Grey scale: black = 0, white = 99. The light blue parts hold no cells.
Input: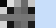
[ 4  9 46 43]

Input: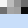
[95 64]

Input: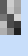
[36 77 82]

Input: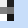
[93 45]

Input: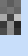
[44 46 75]

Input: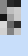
[52 74 78]
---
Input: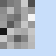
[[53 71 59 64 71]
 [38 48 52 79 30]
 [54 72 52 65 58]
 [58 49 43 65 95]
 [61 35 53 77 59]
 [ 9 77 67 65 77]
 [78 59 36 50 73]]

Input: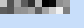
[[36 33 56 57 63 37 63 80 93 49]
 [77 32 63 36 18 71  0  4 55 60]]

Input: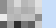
[[35 60 18 46 37 78]
 [55 71 84 71 75 87]
 [55 69 73 67 69 83]
 [91 72 70 75 74 55]]

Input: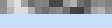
[[55 70 85 85 67 48 43 50 54 43 26 24 42 64 69 55]
 [55 77 87 62 43 51 50 27 29 60 68 44 36 52 56 51]]

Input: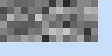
[[36 54 51 62 56 63 18 48 65 42 51 64 32 43]
 [52 47 39 40 42 49 47 23 52 15 35 52 52 45]
 [30 40 53 32 47 45 26 65 72 60 56 52 70 67]
 [40 71 54 57 35 76 51 54 41 49 34 50 57 59]
 [59 39 38 36 36 40 58 42 47 22 39 45 41 42]
 [49 44 32 33 47 44 60 75 68 76 56 47 20 52]]

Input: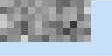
[[40 55 57 81 51 51 39 58 53 59 43 57 65]
 [67 65 51 60 53 66 58 55 43 39 52 48 67]
 [42 51 60 46 66 57 61 68 45 61 64 50 82]
 [75 58 67 56 54 63 57 65 57 63 67 43 59]
 [79 67 49 35 56 70 52 44 42 58 22 60 65]
 [60 53 53 36 55 66 58 57 43 28 44 50 42]]

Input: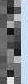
[[31 88 36]
 [37 23 63]
 [43 12 31]
 [32 40 76]
 [33 66 43]
 [43  9 32]
 [41 36 27]
 [43 26 20]
 [40 54 12]
 [31 50 72]
 [37 43 43]
 [41 14 43]]

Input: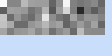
[[64 49 58 59 64 53 63 44 54 60 41 73 54 53 53]
 [98 52 52 72 62 61 61 39 55 95 50 46 49 53 40]
 [37 62 61 59 45 51 70 34 61 83 49 16 47 36 46]
 [77 42 58 48 42 55 88 55 45 40 63 48 58 57 51]
 [75 66 42 42 58 62 71 59 63 39 49 60 51 63 40]]

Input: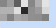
[[64 51 65 62 56 55 50]
 [52 61 37 88 52 68 88]
 [69 69 86 16 56 60 83]]
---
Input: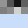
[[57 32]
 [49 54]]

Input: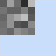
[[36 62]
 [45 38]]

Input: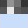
[[26 57]
 [34 90]]

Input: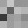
[[63 77]
 [71 39]]

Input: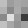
[[74 61]
 [69 53]]

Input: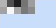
[[70 31]
 [63 96]]
